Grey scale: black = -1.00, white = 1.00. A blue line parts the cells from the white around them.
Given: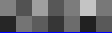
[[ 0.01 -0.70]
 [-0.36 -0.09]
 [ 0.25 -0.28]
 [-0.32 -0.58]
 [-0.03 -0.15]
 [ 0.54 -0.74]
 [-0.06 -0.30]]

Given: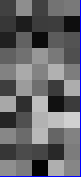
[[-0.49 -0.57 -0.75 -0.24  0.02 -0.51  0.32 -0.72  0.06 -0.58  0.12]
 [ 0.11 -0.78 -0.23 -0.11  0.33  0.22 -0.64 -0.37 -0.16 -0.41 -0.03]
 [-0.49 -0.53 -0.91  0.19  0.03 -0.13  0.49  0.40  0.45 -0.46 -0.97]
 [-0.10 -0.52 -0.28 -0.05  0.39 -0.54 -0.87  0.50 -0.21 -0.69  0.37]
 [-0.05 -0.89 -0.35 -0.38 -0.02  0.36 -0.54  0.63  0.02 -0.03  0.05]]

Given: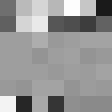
[[-0.13 -0.25  0.23  0.25  0.23  0.21  0.90]
 [ 0.46  0.68  0.24  0.23  0.24  0.15 -0.70]
 [ 0.66  0.83  0.35  0.17  0.24  0.28  0.31]
 [ 0.44 -0.33  0.19  0.24  0.20  0.27 -0.59]
 [ 0.98 -0.39  0.25  0.26  0.25  0.17  0.11]
 [ 0.55 -0.52  0.27  0.16  0.22  0.22  0.09]
 [-0.80 -0.23  0.29  0.21  0.27  0.20  0.09]]

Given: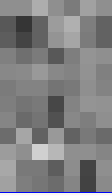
[[ 0.11 -0.30 -0.26  0.00  0.06 -0.03 -0.01  0.04 -0.15  0.22  0.31  0.26]
 [ 0.12 -0.59 -0.46 -0.13  0.08  0.03 -0.10 -0.17  0.30  0.11 -0.06 -0.01]
 [ 0.35 -0.22 -0.22 -0.03  0.20  0.03 -0.05 -0.10 -0.24  0.63 -0.06 -0.08]
 [ 0.12  0.22  0.15 -0.30  0.07 -0.10 -0.44 -0.37  0.19  0.44 -0.26 -0.15]
 [-0.03  0.38  0.30 -0.01  0.02 -0.05  0.02  0.07 -0.23  0.12  0.10  0.05]
 [ 0.26 -0.02 -0.04  0.15  0.14  0.13  0.16 -0.02 -0.06  0.12 -0.47 -0.48]
 [ 0.12 -0.23 -0.22  0.12  0.01  0.03  0.14  0.13 -0.17  0.05  0.13  0.08]]

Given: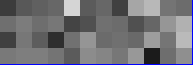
[[-0.53 -0.13 -0.50 -0.05]
 [-0.31 -0.03 -0.07 -0.01]
 [-0.25 -0.14 -0.27 -0.01]
 [-0.19 -0.07 -0.64 -0.09]
 [ 0.67 -0.47 -0.11 -0.29]
 [-0.29 -0.37  0.17  0.10]
 [-0.19 -0.12 -0.16  0.04]
 [-0.50 -0.15 -0.12 -0.07]
 [ 0.30 -0.37 -0.18  0.19]
 [ 0.44 -0.20  0.23 -0.79]
 [-0.09  0.18 -0.08 -0.14]
 [-0.15  0.39  0.46  0.12]]

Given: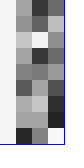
[[ 0.92  0.92  0.92  0.92  0.92  0.92  0.92  0.92  0.92]
 [ 0.29  0.16  0.56  0.29  0.03 -0.30  0.36  0.29 -0.70]
 [-0.57 -0.22  0.90 -0.57 -0.05  0.29  0.55  0.29  0.03]
 [-0.17  0.48  0.11 -0.17  0.20 -0.36 -0.63 -0.73  0.94]]
